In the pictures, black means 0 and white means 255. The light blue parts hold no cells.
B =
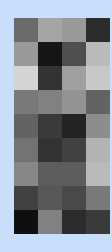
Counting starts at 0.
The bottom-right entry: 58
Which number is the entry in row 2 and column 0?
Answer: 212
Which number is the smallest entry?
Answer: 15
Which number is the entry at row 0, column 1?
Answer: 165
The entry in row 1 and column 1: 22
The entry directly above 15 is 65
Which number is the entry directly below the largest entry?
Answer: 121
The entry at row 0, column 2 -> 153
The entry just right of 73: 121
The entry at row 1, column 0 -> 153
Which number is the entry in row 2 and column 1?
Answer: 51

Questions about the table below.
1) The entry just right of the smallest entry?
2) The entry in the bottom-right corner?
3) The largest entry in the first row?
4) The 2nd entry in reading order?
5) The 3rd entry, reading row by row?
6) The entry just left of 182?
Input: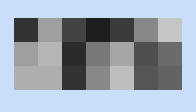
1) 59
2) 99
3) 197
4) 159
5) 67
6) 159

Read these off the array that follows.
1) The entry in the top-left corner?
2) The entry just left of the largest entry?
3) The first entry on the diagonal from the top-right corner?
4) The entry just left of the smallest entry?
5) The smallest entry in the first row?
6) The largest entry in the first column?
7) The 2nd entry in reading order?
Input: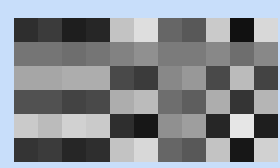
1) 46
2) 38
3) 216
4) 202
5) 17
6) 202
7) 59

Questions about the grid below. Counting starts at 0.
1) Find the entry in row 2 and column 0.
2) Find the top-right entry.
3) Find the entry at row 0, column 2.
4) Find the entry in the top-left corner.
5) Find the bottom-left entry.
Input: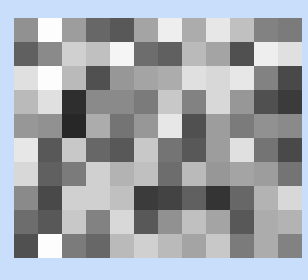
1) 224
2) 123
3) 157
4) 145
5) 80

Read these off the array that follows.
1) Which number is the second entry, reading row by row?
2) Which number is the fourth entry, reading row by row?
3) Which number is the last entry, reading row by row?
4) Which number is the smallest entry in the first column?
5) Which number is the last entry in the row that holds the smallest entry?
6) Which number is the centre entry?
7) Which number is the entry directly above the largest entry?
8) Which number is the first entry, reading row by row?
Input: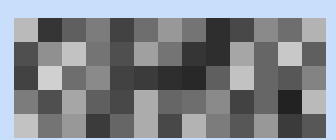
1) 53
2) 124
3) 87
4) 66
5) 186
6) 46
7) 144
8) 186
